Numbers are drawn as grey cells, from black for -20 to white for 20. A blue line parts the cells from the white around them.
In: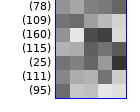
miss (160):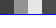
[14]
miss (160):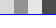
[-10]
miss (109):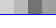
[-3]
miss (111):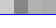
[-2]
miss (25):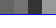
[0]
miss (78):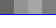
[-1]

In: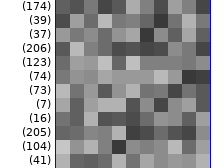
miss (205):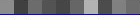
[1]
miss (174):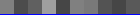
[7]

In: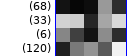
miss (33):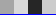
[13]
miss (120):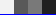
[3]
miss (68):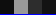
[-19]
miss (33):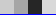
[13]
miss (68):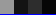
[-18]
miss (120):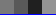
[18]

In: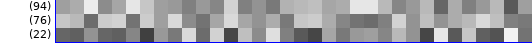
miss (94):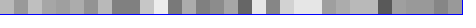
[8]
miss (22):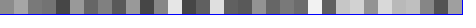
[-10]

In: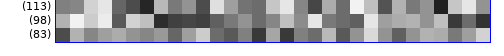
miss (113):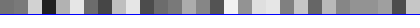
[-14]
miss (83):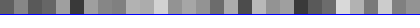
[4]
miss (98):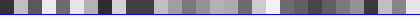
[2]
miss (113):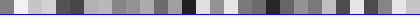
[-2]
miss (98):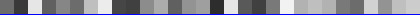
[-12]

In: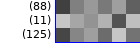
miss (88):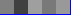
[-5]
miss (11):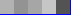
[10]
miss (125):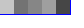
[-3]
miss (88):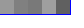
[-10]
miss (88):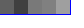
[4]
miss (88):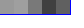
[0]

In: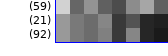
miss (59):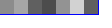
[-4]
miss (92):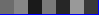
[0]

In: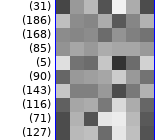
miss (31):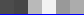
[-7]
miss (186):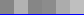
[-6]
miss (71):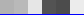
[-6]
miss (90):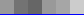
[5]
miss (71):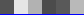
[17]
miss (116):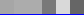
[-5]

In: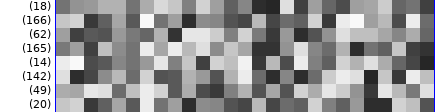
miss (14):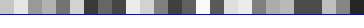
[18]
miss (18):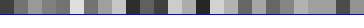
[14]

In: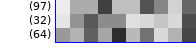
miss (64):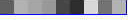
[9]
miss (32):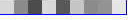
[15]
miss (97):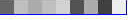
[1]
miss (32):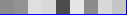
[-6]

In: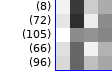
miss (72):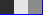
[17]
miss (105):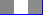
[3]

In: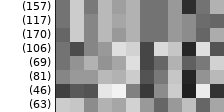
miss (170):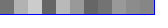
[7]
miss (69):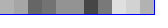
[-5]
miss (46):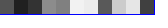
[-11]
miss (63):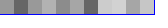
[10]
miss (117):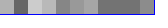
[-3]
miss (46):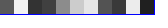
[0]
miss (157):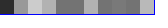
[5]

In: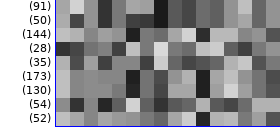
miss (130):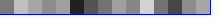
[-14]
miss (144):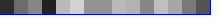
[5]
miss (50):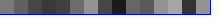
[7]
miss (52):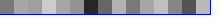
[4]
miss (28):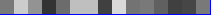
[0]
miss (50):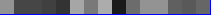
[-11]
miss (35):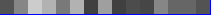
[11]

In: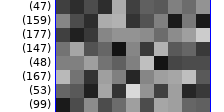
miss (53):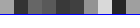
[-15]
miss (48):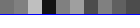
[-9]
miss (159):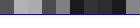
[-1]

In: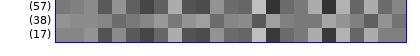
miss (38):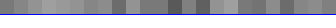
[6]
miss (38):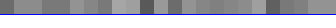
[-2]
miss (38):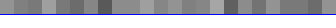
[4]

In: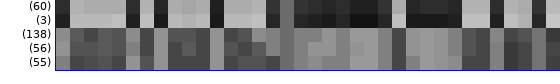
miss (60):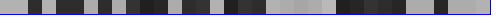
[-3]
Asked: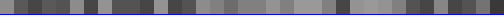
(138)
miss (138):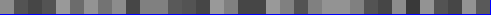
[1]
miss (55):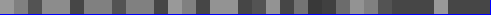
[-8]
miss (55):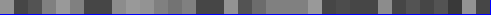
[-10]

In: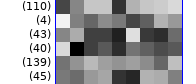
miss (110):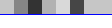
[12]
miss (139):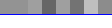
[9]
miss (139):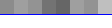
[9]
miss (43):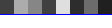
[-11]

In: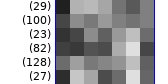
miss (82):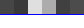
[-7]
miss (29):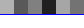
[9]
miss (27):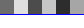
[-4]
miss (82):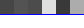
[-10]
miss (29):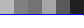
[8]
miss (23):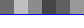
[-12]

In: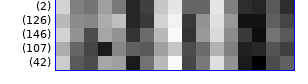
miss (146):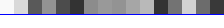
[-18]
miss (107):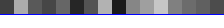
[-15]
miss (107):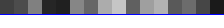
[-7]

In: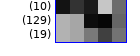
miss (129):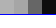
[-19]
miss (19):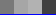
[-2]
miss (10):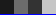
[-17]
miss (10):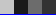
[-17]
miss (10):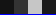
[-3]

